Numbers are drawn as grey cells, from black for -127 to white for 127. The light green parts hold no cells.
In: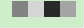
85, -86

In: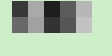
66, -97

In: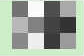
122, -76

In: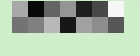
118, -119

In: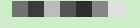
96, -82

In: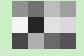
117, -90
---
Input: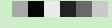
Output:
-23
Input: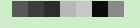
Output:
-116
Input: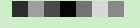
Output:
88
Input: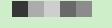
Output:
-22
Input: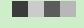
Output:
-35
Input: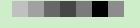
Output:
-125
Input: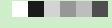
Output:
61
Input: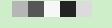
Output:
-92
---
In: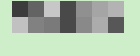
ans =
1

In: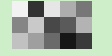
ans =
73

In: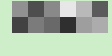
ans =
-4

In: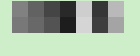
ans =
-23

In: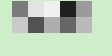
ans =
-45

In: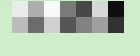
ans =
-19
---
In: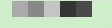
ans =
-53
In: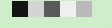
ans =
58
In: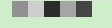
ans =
-59
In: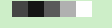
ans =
126
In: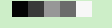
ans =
119
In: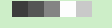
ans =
73
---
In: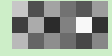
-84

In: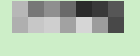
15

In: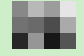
-51

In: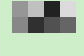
-93

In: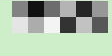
-18

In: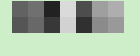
-93

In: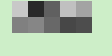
-31

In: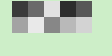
97
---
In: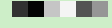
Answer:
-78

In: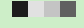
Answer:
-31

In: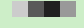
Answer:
-38

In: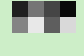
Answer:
-96

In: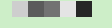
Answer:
-36

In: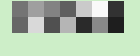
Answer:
-85

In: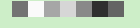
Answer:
-27

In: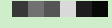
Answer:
-98

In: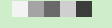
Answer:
-22
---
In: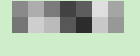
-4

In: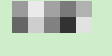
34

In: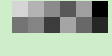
11

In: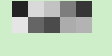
66

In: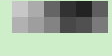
-26

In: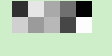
41
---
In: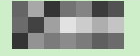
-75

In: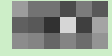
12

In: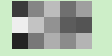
-92

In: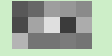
52

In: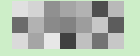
90

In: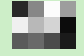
-37
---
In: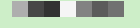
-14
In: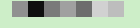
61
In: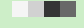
-23
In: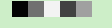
32
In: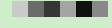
8
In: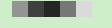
90
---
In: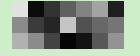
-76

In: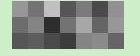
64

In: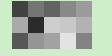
-28

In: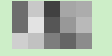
-62

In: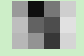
-8

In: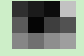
-115

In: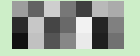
78

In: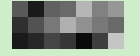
-30
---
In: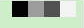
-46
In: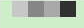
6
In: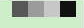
-40
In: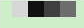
-64
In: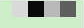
-33
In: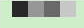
-22
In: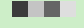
-26
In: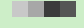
-42
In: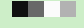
-23
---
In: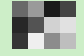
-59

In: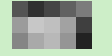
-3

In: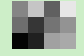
103

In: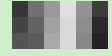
-67

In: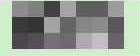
28

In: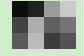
73
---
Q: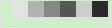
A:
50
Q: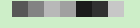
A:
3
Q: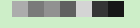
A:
-5
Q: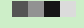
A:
18
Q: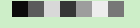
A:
-36
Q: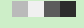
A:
112
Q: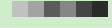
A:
35
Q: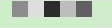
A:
94
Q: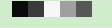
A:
-68
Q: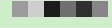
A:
78
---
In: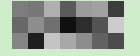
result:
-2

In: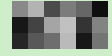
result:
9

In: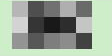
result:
54

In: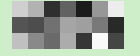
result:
79

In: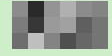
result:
12

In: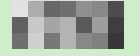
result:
98
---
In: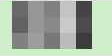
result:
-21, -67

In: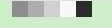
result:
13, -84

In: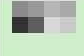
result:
11, 73

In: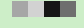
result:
38, -17

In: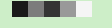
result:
-102, 117

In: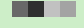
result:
-23, 35

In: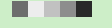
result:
-18, -86

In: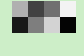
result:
48, -123

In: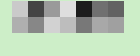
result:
74, 32
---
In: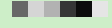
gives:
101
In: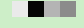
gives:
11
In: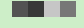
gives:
-8
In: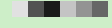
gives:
-25
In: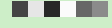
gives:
11
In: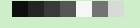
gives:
89
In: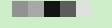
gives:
96
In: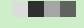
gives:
-30
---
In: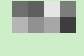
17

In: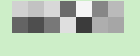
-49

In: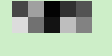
-14

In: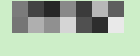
47

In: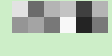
36

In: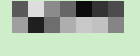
-96

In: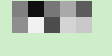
113

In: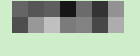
24

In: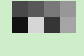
86
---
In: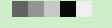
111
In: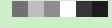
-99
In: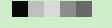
-23
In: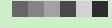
-83
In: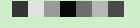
-53
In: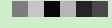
-55
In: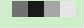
102
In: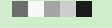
-101
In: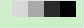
-127
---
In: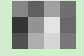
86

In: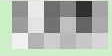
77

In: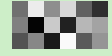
-102

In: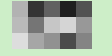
17

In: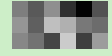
-58

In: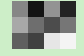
102

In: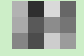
77

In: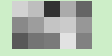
-5

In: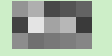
-7

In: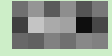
1
